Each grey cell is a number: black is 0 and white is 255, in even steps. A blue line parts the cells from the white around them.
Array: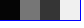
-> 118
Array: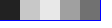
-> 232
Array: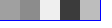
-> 239
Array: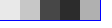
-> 71
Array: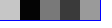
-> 121
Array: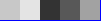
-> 51
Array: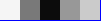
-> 12
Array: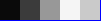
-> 152
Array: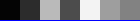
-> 243
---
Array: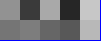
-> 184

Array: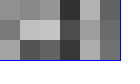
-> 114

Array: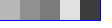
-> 60

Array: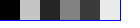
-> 235

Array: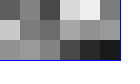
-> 25

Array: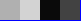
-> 66

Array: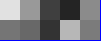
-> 123

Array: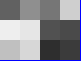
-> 59

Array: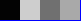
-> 169

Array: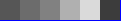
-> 60
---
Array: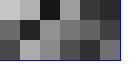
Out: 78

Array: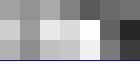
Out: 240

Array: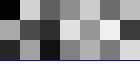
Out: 176

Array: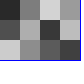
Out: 141

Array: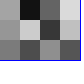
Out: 77

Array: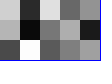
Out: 90
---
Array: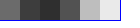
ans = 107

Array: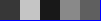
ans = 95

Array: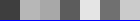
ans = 183

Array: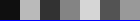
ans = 153

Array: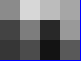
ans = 166

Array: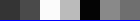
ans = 137

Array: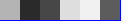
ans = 180
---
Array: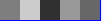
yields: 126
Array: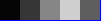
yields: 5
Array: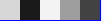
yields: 215
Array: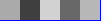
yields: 170
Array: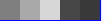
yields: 127
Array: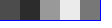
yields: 76
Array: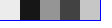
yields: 236
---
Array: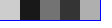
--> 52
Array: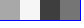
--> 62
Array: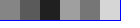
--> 118
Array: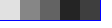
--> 36
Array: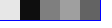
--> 159
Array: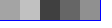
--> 102
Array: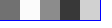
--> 56
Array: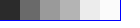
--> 236
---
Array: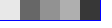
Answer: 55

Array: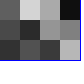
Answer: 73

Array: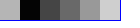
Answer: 153

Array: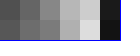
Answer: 205

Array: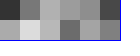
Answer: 142

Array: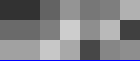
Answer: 119
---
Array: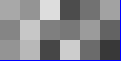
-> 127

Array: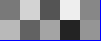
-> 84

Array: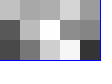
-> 254

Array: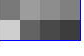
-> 141

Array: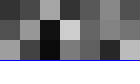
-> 17

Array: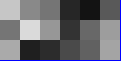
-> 151

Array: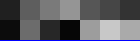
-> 122

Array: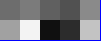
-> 96
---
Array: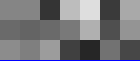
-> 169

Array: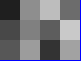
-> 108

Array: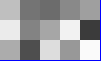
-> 159

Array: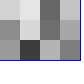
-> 195

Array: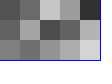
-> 49

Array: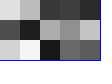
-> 42

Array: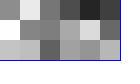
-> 63

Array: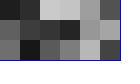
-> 82
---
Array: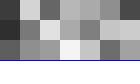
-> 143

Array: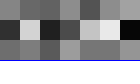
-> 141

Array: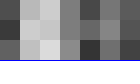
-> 118

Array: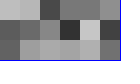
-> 120

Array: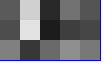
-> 114

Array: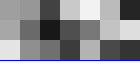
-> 187

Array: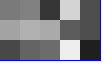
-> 212

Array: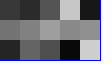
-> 199

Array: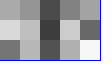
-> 130
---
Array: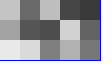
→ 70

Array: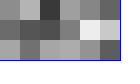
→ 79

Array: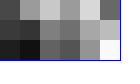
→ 30

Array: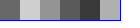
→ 90

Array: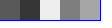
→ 89

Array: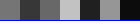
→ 32

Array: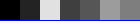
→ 35
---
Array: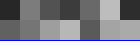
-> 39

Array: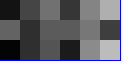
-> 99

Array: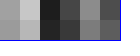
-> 161

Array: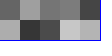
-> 101

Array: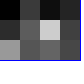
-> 44

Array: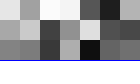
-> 168

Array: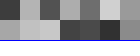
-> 61
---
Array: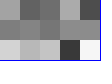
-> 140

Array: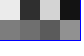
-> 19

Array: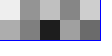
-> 206

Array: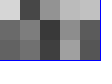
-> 91

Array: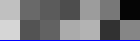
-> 5

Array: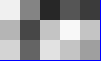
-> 196

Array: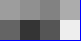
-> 172

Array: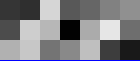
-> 110

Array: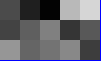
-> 88
